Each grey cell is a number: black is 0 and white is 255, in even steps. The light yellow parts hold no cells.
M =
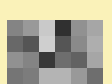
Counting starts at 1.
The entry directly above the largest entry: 201
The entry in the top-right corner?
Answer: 166
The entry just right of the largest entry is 85
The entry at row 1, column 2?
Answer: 153
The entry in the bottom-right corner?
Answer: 110
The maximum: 207
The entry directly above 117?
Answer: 145

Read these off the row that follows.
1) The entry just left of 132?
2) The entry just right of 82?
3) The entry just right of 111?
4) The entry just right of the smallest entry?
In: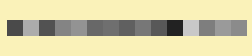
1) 82
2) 132
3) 96
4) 200

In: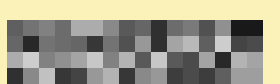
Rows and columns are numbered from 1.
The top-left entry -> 95
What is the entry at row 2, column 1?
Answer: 102
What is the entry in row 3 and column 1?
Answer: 172
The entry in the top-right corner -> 25
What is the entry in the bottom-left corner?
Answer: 48
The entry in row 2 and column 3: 115
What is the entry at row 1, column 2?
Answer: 115
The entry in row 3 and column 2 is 205
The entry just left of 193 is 137
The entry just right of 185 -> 95
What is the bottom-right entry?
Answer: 158

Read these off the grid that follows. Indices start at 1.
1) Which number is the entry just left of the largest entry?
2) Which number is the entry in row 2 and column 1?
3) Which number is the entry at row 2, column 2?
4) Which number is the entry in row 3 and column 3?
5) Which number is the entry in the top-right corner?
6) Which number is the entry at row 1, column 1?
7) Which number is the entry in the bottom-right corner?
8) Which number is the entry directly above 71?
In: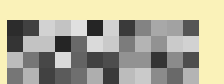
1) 195
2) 52
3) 195
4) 71
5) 85
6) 44
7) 180
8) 195

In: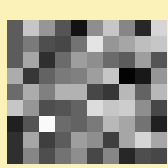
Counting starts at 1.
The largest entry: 250
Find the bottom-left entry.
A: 47
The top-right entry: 213
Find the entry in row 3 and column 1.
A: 92
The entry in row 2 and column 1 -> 92
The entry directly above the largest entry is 78
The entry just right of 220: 198
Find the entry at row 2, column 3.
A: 78
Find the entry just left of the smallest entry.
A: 198
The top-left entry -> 92
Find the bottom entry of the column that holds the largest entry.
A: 78
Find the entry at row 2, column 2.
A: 122
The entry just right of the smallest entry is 24
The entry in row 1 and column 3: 150
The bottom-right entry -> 71
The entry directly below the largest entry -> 63
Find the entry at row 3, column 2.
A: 166
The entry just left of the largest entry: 84
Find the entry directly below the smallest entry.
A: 184
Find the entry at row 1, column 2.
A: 198
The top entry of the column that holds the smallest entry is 134

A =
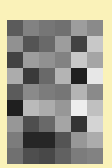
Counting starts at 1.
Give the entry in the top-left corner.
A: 91
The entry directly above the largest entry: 180
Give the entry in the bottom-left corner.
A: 112
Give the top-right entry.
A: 138
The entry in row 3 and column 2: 157
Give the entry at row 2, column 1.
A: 145
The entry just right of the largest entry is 192
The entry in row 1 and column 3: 118
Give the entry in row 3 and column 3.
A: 145
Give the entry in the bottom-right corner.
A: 130
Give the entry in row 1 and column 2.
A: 130
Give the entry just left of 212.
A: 52
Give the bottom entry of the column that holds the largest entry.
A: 124
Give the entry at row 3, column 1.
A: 66
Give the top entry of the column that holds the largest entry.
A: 157

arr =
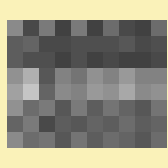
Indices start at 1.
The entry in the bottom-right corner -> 108
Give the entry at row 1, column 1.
138
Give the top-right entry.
108
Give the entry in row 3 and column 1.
93
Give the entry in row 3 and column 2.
79
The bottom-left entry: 138
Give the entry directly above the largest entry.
176
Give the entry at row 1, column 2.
73
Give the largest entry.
197
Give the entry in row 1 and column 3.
122
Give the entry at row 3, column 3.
79
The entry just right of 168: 138
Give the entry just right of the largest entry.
100
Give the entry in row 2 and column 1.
93
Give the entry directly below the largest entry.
108
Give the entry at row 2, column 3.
73

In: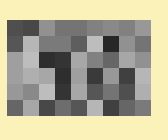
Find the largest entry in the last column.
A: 182
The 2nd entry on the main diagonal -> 182
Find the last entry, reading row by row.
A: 122
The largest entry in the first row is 152
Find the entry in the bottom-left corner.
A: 102
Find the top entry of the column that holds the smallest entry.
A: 137
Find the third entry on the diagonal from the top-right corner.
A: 102
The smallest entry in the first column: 79
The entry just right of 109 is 86
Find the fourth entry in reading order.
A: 116
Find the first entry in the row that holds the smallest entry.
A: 86
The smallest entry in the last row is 64
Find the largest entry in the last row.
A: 182
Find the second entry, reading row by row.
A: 72
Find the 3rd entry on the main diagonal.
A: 46

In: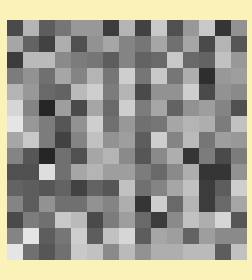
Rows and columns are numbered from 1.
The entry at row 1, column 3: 93
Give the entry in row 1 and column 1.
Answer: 74
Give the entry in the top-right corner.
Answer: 146
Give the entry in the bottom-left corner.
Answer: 229
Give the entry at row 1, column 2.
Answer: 180
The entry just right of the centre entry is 93
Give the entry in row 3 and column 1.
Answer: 60
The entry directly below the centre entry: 138
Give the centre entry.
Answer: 158
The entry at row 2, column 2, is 99
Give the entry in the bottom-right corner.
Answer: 193
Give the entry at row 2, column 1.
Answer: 166
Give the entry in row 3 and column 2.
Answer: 186

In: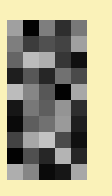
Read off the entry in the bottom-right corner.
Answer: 167
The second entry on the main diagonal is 60
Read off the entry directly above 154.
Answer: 148
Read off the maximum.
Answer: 195
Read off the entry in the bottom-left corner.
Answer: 174
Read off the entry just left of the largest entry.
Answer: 167
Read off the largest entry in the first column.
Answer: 188
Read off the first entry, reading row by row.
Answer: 160
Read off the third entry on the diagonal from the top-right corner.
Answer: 174
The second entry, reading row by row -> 2
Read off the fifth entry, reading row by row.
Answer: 120
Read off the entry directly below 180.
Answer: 22
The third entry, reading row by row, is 126
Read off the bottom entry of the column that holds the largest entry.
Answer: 10
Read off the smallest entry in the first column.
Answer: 2
